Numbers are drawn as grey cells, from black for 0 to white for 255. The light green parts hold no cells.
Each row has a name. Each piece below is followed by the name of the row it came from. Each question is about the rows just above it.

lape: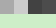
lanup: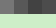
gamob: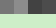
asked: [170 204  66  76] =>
lape
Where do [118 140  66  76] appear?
gamob

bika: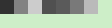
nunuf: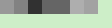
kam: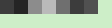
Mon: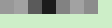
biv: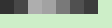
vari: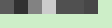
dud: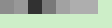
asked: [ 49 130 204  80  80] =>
vari
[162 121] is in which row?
biv
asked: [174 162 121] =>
biv

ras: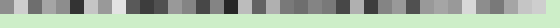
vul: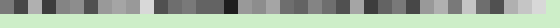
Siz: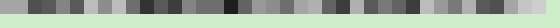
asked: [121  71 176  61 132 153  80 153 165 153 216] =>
ras
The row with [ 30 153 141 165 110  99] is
vul
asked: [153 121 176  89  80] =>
Siz
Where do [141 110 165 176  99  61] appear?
Siz
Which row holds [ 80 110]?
vul
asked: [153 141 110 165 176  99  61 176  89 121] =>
Siz

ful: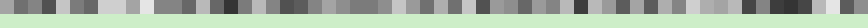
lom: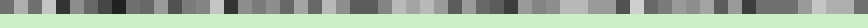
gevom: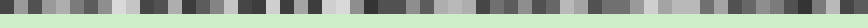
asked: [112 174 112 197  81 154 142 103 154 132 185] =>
ful
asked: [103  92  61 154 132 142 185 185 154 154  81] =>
lom
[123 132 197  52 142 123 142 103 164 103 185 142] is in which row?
lom
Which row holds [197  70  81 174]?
gevom
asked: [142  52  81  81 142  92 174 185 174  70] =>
gevom
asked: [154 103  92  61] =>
lom

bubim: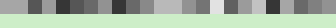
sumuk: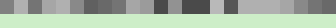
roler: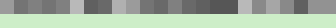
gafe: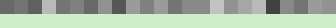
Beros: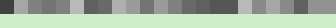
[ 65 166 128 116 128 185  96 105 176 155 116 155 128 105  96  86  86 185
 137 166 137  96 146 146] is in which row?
Beros
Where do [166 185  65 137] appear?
gafe

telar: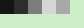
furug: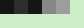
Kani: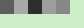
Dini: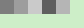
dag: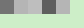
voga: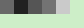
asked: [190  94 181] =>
dag
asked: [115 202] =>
voga
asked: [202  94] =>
Dini
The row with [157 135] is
Kani
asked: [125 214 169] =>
telar
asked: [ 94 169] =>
Kani
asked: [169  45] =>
Kani

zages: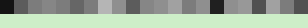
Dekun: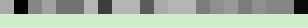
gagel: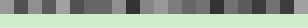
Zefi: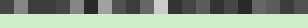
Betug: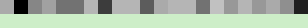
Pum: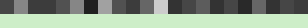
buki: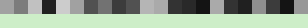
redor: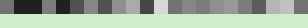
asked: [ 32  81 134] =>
redor
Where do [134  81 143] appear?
redor
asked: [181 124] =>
Dekun
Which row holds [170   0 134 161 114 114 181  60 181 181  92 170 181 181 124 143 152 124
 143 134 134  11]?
Dekun
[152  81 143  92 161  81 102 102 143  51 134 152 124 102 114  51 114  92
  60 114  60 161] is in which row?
gagel
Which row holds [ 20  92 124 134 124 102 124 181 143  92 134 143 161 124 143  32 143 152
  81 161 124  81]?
zages

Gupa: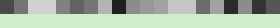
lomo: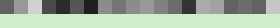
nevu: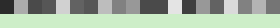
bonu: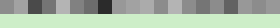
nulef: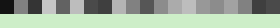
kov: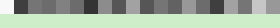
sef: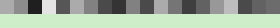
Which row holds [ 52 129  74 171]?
sef
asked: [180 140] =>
bonu
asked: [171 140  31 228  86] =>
sef
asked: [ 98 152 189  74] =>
sef
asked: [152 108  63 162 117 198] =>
kov
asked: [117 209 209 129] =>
Gupa
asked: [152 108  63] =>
kov

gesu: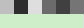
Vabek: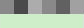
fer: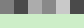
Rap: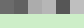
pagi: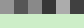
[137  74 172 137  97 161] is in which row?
Vabek
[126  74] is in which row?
fer

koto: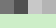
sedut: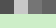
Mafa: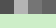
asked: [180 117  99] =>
Mafa
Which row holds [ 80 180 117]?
Mafa
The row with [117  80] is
koto
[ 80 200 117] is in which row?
sedut

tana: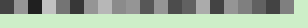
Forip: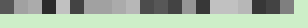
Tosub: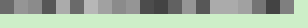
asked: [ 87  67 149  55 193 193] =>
Forip
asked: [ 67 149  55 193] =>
Forip
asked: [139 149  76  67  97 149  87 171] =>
Tosub

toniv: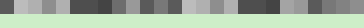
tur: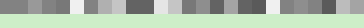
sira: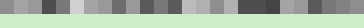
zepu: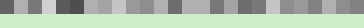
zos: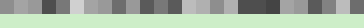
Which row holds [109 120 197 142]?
zepu
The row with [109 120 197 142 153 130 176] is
zepu
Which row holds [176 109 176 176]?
zepu
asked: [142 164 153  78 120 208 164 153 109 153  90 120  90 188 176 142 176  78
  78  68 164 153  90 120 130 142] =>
sira
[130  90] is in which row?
tur

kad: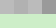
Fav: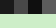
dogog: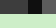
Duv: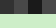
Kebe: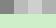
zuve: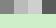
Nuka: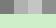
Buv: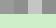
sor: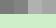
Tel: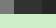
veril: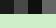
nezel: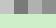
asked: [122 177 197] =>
Nuka
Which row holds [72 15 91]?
Fav
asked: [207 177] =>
Kebe
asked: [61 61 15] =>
dogog

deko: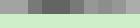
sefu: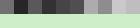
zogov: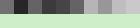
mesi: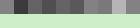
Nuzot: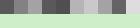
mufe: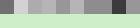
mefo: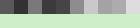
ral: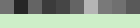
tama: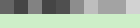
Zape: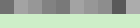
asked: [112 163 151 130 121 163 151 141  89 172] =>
Zape
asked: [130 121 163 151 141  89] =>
Zape

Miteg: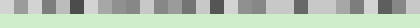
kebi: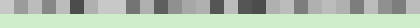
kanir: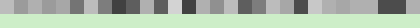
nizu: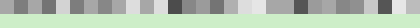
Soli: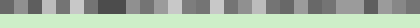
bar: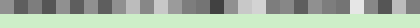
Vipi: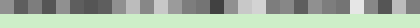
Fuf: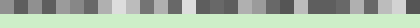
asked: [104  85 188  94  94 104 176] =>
Fuf
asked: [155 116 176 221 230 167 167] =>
nizu
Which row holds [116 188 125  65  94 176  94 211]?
kanir
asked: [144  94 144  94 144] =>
bar

